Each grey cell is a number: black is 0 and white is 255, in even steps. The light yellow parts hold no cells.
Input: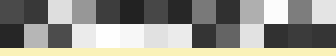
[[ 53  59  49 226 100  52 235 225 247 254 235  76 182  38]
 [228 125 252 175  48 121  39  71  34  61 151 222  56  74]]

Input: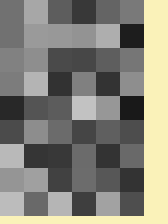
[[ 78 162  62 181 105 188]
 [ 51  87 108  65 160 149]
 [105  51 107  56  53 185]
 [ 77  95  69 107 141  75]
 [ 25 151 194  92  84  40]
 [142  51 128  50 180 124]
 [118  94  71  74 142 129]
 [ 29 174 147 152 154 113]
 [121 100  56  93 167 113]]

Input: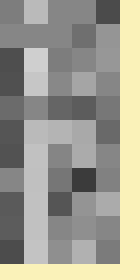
[[123 177 143 195  76]
 [134 143 134 193  92]
 [171 148  85 193  90]
 [129  59 118 192 134]
 [134 171 133 193  82]
 [105 169 180 186  85]
 [119  92 101 134 107]
 [134 165 136 198  80]
 [151 134 125 207  78]
 [149 111 134 134 134]
 [ 75 134 134 186 125]]

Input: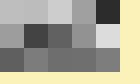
[[125 111 110 124  95]
 [220 146  97  67 157]
 [ 44 160 205 188 190]]

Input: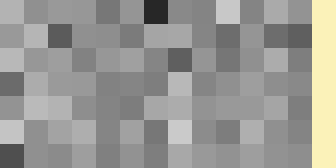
[[142 145 157 145 153 168 127 145 128 158 139 144  79]
 [131 144 175 125 140 201 120 161 134 173 163 143 197]
 [126 165 152 152 147 172 166 125 132 142 178 186 148]
 [137 142 157 144 133 184 126 134 129 153 155 172 107]
 [126 172 143 117 149  95 133 159 150 129 157 150 184]
 [ 95 108 149 109 133 167 164 123 142 143  91 181 152]
 [147 170 131 200 132 137  39 149 119 151 153 144 179]]

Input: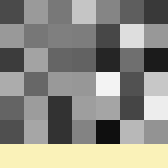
[[147 184  15 131  50 166  79]
 [237  69 165 158  50 156 100]
 [199  81 243 151 153 103 172]
 [ 27 111  37  98 101 163  60]
 [152 222  71 125 127 119 153]
 [ 57  94 133 197 120 154  74]]

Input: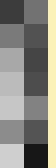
[[ 23 207]
 [ 84 140]
 [130 198]
 [ 77 187]
 [ 69 168]
 [ 82 122]
 [114  60]]

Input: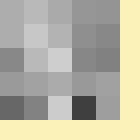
[[158  63 204 130 103]
 [161 153 171 162 154]
 [129 135 206 185 136]
 [136 143 179 199 173]
 [148 150 170 185 173]]
